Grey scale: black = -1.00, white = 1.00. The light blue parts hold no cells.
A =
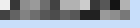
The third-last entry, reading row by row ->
0.21
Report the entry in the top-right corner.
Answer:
0.40
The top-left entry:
0.87
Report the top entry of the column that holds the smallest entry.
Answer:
-0.84
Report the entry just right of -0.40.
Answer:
-0.22
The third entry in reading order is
0.11
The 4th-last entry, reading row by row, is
-0.74
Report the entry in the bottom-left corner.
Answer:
-0.48

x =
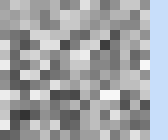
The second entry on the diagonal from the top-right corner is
-0.02
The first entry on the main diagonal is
0.24
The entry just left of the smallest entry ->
-0.43
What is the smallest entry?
-0.60
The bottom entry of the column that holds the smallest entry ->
0.14
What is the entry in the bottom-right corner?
0.41
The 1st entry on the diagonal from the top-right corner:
0.14
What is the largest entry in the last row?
0.76
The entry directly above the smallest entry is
0.06
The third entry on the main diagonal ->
0.57
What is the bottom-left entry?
-0.27
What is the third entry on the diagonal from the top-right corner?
0.06
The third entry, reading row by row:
0.49
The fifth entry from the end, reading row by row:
0.66
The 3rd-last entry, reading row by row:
0.32
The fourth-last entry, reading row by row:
-0.02
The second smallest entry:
-0.52
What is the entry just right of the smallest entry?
-0.27

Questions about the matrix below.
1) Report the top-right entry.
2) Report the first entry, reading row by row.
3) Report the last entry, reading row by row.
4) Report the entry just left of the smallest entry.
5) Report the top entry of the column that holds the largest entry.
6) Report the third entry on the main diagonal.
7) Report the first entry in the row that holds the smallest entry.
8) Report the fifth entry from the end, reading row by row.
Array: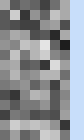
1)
0.33
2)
0.33
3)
-0.05
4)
-0.22
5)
-0.49
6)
-0.49
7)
0.15
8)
-0.22

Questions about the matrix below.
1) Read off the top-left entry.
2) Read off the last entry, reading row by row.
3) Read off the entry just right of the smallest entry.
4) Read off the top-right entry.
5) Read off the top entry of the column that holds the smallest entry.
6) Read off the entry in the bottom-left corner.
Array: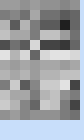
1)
0.22
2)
-0.11
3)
-0.20
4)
0.14
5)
0.05
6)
0.14

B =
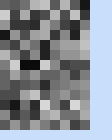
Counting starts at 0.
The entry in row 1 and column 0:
0.61
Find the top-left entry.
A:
-0.22
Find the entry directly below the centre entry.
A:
-0.22
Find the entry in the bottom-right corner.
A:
-0.22
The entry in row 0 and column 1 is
-0.30
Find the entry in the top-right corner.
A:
-0.83
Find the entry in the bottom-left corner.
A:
-0.30
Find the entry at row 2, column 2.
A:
-0.58
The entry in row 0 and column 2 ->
-0.12
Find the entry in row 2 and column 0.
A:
0.16
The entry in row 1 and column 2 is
0.34

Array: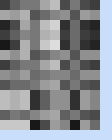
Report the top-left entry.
-0.52
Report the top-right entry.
-0.52
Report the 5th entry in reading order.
0.30
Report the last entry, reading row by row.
-0.16
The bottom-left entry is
0.57
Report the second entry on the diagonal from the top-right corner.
0.22
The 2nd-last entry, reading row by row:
0.22
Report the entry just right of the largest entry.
-0.62
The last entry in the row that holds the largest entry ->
-0.72
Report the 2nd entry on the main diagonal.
0.22
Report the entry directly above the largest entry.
0.48
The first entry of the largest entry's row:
-0.81
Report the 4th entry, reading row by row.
-0.06
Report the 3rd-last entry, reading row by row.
-0.81
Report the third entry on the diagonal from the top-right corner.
-0.16
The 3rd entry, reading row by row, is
-0.06
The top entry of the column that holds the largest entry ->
0.48
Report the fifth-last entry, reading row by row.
0.22
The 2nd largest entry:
0.65
